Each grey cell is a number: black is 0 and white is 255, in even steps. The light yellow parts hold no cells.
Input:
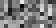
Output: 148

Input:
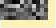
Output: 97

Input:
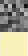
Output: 92

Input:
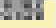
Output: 111

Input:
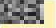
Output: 47

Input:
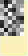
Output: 252

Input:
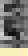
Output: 121

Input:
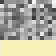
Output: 203
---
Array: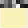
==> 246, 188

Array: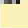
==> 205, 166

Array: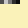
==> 200, 120

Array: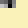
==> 198, 170

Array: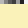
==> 244, 184

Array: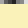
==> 223, 166

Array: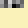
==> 212, 181
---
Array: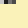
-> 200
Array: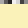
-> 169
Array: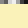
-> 135
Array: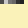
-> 74
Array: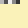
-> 184
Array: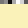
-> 118
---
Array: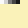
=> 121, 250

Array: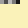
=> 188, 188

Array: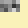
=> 139, 207

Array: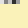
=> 196, 226

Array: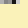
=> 149, 206

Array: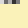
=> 175, 218

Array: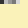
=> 152, 215

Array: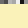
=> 167, 239

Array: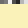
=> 78, 242

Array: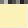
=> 77, 192
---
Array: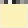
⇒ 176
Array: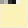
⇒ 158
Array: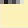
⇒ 137
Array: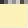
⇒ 50
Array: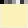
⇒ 2
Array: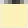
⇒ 215
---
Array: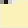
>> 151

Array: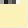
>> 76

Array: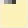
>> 131

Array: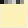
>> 62

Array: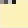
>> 81

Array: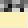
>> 27

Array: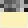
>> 51
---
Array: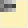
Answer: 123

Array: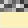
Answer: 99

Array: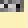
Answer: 77

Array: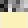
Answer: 102

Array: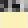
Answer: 53

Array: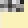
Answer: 196

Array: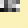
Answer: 218

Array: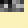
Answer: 14

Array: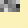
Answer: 183
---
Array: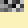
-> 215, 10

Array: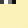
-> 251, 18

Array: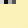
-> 217, 18

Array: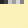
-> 213, 37

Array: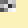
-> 249, 51

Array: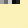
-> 204, 11

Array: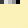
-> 229, 2

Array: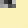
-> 190, 32
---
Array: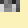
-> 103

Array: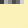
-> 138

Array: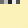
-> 36

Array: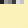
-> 133

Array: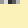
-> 48

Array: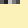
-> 198

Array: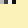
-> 242

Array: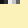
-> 236
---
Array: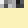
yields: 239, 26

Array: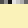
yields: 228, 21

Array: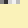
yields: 241, 52

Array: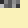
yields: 193, 43

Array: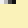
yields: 240, 17

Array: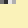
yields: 230, 48
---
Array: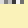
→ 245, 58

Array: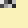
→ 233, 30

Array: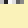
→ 248, 37

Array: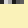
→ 216, 24

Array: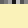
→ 191, 24

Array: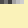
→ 206, 62

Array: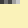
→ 201, 59

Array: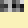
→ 215, 11

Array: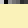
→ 206, 7

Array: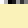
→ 252, 0
